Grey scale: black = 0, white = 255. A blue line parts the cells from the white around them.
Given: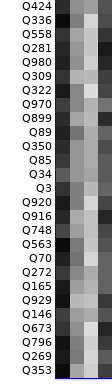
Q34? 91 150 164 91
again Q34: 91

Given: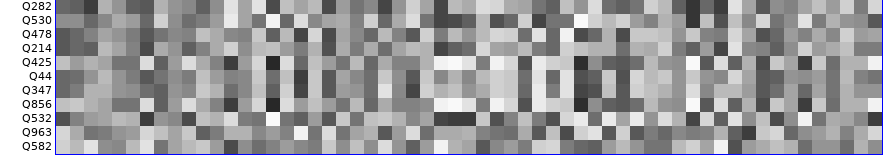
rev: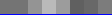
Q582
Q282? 104 96 61 178 148 96 88 178 148 136 96 142 226 164 226 75 192 164 186 75 156 116 136 69 148 208 164 69 186 171 220 214 171 164 116 96 192 148 220 110 96 116 208 186 96 53 104 61 226 164 88 142 130 164 192 156 208 124 214
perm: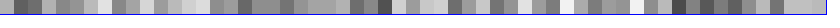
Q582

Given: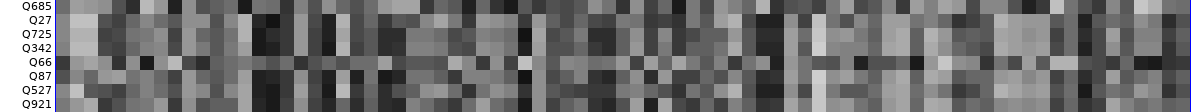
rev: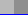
Q66
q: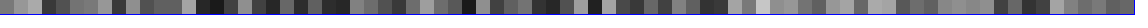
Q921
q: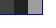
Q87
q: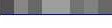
Q27
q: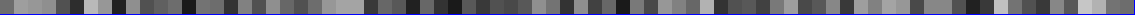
Q685
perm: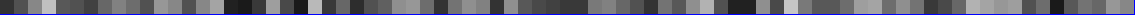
Q527
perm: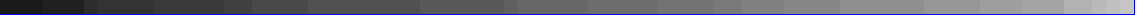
Q527

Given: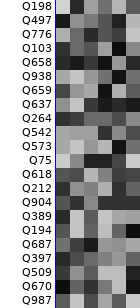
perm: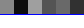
Q103
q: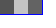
Q194
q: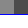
Q542
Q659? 70 151 167 19 175 91
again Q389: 196
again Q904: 49
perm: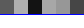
Q659

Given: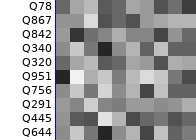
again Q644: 141
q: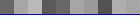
Q320

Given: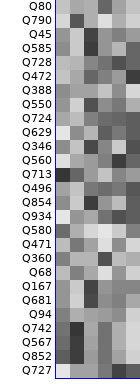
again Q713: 155
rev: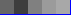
Q560
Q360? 128 181 181 81 188 175
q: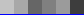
Q472
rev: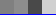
Q681
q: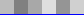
Q68
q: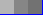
Q728

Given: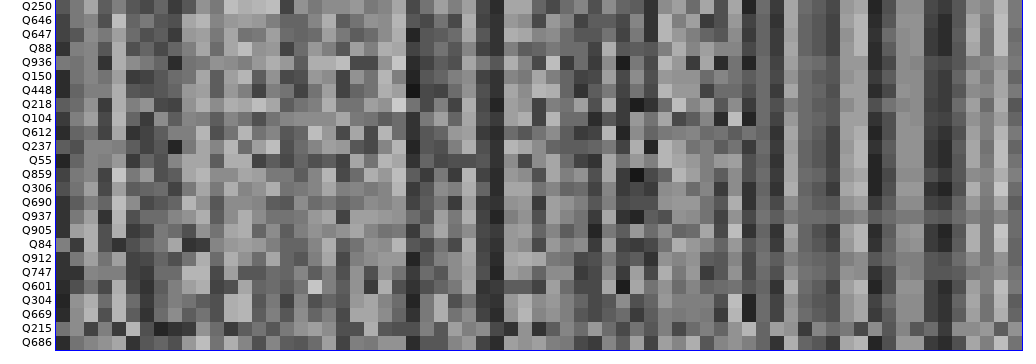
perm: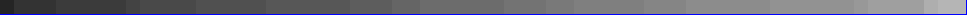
Q747
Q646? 67 121 133 80 189 101 121 87 80 166 181 133 152 159 152 127 101 101 133 174 93 115 146 140 181 87 73 115 73 174 67 51 152 140 73 152 127 67 93 93 73 133 51 181 127 159 59 80 152 67 101 51 166 101 87 67 159 181 44 87 146 146 67 44 87 166 121 189 121
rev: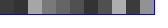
Q601

